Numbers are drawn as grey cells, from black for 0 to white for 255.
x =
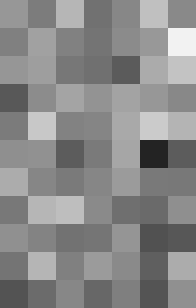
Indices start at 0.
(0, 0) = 151
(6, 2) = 122
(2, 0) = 150
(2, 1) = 158
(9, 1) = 181
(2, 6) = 195
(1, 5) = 152
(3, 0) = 88
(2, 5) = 171
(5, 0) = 143
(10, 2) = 135
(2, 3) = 112
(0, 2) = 182
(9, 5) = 95
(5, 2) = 92
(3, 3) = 147
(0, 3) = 113
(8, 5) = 81
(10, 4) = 127
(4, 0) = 123
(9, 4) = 138
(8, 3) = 117
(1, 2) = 129
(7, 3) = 138

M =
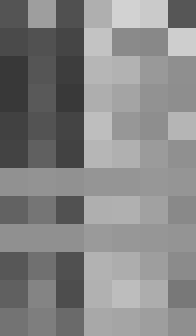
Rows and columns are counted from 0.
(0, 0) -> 84
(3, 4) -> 164
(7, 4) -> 176
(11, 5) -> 158
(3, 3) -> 174
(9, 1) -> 112
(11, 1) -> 126
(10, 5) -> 173
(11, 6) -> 143
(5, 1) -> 96
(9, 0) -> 87
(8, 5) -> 150
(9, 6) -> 139
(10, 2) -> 77
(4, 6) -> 181
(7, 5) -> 161
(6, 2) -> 145
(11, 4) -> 165
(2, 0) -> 56
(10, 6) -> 120
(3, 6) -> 142
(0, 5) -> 202
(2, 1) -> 85
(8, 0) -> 144
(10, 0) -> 96

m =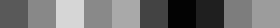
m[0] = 89
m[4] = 169
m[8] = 125
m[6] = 3

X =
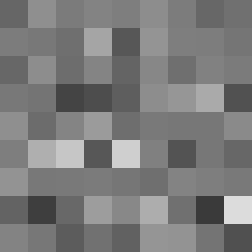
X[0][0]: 102
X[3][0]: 120
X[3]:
[120, 116, 68, 77, 94, 141, 150, 170, 81]
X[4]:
[143, 108, 132, 155, 110, 121, 119, 119, 138]
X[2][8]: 123
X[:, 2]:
[123, 111, 109, 68, 132, 198, 121, 104, 92]
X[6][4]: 118
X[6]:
[147, 120, 121, 123, 118, 111, 131, 126, 121]
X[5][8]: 103
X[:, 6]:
[124, 126, 111, 150, 119, 83, 131, 112, 147]
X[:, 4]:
[126, 87, 100, 94, 110, 207, 118, 136, 97]
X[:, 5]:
[141, 148, 135, 141, 121, 128, 111, 173, 149]
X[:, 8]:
[112, 117, 123, 81, 138, 103, 121, 220, 80]
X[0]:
[102, 143, 123, 131, 126, 141, 124, 103, 112]
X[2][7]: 129

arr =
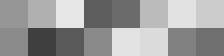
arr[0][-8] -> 150
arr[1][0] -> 139
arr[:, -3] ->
[187, 219]
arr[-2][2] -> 231

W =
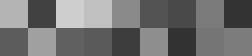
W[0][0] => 180
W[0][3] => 192
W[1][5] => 142
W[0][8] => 51
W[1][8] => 124

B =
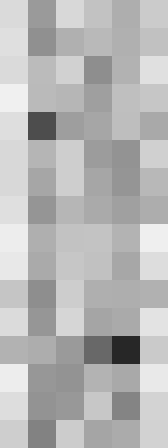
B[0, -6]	218
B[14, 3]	199
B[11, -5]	150
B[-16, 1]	154
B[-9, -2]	160
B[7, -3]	170
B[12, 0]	178
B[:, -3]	[194, 185, 142, 159, 166, 156, 166, 170, 195, 193, 175, 165, 104, 179, 199, 165]
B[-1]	[206, 130, 204, 165, 171, 210]
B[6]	[216, 166, 206, 166, 149, 184]
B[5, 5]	208
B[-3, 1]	151
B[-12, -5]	77
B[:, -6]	[218, 223, 218, 240, 222, 216, 216, 223, 237, 232, 197, 219, 178, 237, 221, 206]
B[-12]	[222, 77, 158, 166, 190, 169]
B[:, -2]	[174, 176, 178, 191, 190, 147, 149, 160, 179, 167, 174, 170, 39, 169, 132, 171]
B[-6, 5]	177
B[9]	[232, 170, 198, 193, 167, 221]
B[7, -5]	149
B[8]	[237, 175, 194, 195, 179, 239]
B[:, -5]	[154, 144, 187, 186, 77, 181, 166, 149, 175, 170, 142, 150, 173, 151, 147, 130]
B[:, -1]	[203, 193, 224, 198, 169, 208, 184, 173, 239, 221, 177, 227, 202, 233, 211, 210]

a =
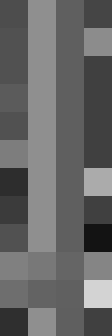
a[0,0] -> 77
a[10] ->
[110, 99, 96, 211]
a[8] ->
[81, 143, 95, 19]
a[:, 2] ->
[95, 95, 95, 95, 95, 95, 95, 95, 95, 101, 96, 95]
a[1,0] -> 81
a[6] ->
[45, 143, 95, 171]
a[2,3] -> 64
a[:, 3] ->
[69, 140, 64, 64, 64, 64, 171, 64, 19, 133, 211, 64]
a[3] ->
[91, 143, 95, 64]
